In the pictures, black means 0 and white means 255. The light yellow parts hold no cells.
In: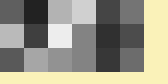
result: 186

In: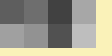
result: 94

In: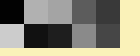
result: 2

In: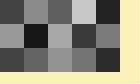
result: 153

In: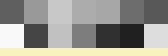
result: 94

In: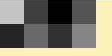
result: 197

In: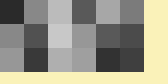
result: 136
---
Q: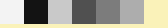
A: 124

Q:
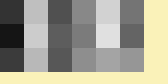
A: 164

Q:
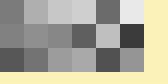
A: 81

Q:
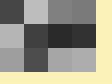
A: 166

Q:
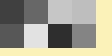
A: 46

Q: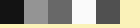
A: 250

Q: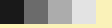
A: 172

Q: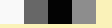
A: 3

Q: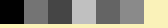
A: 100

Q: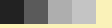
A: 174
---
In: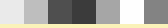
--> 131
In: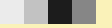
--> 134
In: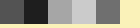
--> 111
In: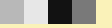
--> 121
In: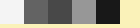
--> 24
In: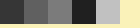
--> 193
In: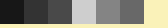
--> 104
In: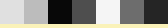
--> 37
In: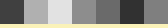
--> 127
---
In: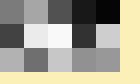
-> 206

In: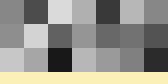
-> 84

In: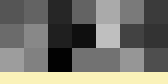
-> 51

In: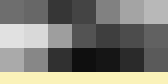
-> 97

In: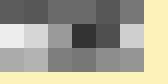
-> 207

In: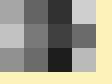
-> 107
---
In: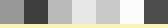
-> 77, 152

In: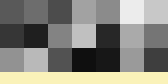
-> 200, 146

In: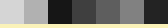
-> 35, 213

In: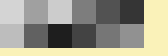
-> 53, 189

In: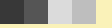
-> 190, 56

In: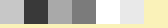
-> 233, 199

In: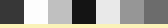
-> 108, 55

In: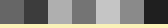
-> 31, 102
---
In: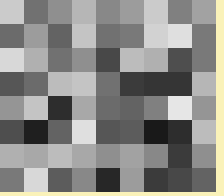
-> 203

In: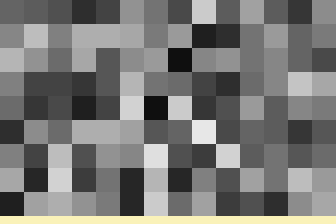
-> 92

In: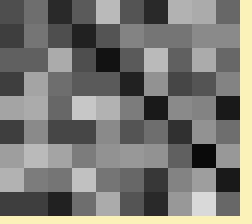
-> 178

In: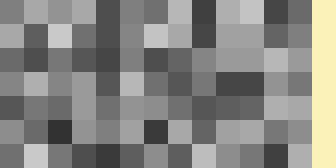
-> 195

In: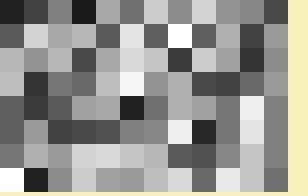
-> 147

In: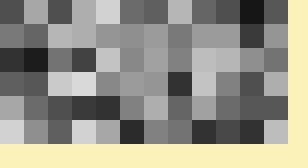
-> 79

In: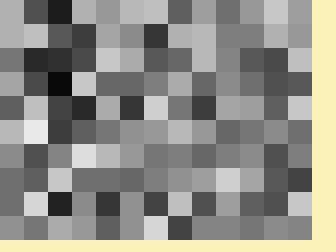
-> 152
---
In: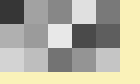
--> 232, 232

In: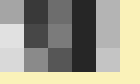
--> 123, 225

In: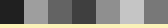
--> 63, 197

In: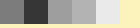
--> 158, 235

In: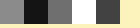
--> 110, 255

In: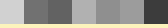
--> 177, 208

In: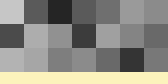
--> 60, 199

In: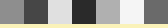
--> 42, 245

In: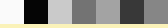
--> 115, 250
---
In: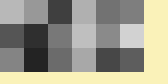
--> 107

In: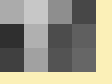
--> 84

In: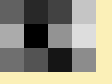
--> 21

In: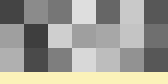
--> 126

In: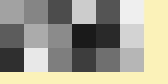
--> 126

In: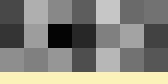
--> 150

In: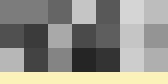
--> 132

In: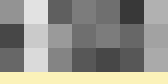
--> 132

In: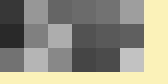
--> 136
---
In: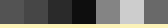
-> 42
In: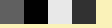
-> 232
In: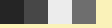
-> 236
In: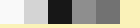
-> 23
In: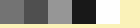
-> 150
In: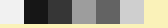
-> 54
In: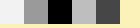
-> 0
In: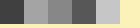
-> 135
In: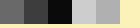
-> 10
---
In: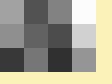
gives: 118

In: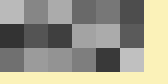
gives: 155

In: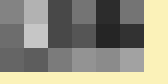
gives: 93

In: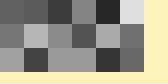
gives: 66

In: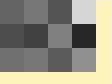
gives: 120

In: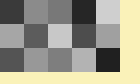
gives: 152
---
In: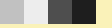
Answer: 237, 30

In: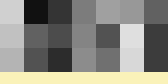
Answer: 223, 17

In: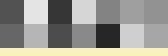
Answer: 228, 38

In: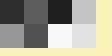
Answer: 248, 30

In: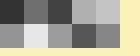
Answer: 231, 51

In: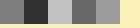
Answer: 194, 49

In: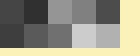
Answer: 204, 48

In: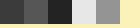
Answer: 231, 35
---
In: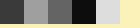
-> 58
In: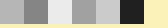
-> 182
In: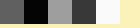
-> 96
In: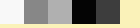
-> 248
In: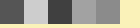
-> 85
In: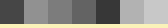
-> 70
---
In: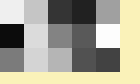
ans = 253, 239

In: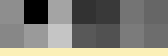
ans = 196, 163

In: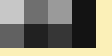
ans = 199, 153

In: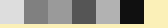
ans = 220, 177

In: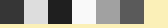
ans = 249, 220

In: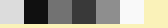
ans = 249, 220
